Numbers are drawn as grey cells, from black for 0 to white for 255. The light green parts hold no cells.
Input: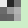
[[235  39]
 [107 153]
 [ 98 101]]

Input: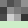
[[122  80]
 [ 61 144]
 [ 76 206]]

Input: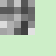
[[178 123]
 [ 89  88]
 [150 142]]

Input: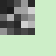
[[ 36  44]
 [ 37  28]
 [100 174]]

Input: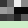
[[ 53 107]
 [157 142]
 [ 59  68]]

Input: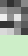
[[ 97  50]
 [157 132]
 [238 145]]
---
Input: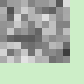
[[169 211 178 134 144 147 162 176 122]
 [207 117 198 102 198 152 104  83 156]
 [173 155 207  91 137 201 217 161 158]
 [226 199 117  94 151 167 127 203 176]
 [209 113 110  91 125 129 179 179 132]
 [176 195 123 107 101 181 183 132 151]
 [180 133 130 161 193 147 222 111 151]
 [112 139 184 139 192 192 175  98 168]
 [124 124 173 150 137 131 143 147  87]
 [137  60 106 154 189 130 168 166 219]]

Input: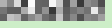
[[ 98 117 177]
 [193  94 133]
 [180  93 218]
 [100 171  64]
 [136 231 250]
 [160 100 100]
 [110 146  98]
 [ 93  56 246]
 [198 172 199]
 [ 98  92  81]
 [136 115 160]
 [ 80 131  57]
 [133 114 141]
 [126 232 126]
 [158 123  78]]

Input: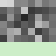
[[ 63 124 132  71  94 216]
 [160 165  99 147 123 212]
 [107 176  64  87 101 134]
 [100  84  93  39 196 136]
 [ 92 170  79  76  58 114]
 [192  60 184 158  69 155]
 [ 83  88 157  92  75 119]
 [110 122 110 113  92 132]]

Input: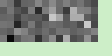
[[120 102 116 102  91 125]
 [  9  91 112 105 117 111]
 [ 90 144  36  68  85  58]
 [116 130  86  98  70 100]
 [119 100 120  90 124 103]
 [ 50  92  81  91  41 134]
 [102 109 102  72 125 106]
 [138  93 111 199 158 137]
 [ 57 115 106 166 105 107]
 [172 113  91  89  59 127]
 [ 77  97  97 172 176 103]
 [ 89 106  75 172 129 116]
 [145 111 202  92 125  91]
 [ 81 129  71  78  90  73]]

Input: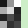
[[171  35 173  24]
 [ 50  77 221 150]
 [ 70  43  35 254]]

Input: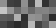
[[ 72  93 198 144]
 [ 56  88 148  63]
 [ 42 176 106  58]
 [ 52  47 135 144]
 [185 147 106  65]
 [ 66 142 130 187]
 [ 94 112 132  49]
 [162  44 119  88]]

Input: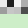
[[156 233]
 [198  30]
 [193 243]
 [ 77 173]]

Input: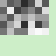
[[117  87 149  99 167]
 [192 163  91 237  91]
 [121 213 191  63 112]
 [120  45 156  99  44]
 [238 226 192 136  82]
 [250  63 157  85 211]
 [242 138 157 220  89]]
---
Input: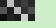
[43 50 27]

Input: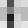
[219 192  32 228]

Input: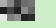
[116 139 144]

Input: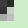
[43 51]

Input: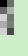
[111 104]

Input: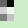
[  9 211]
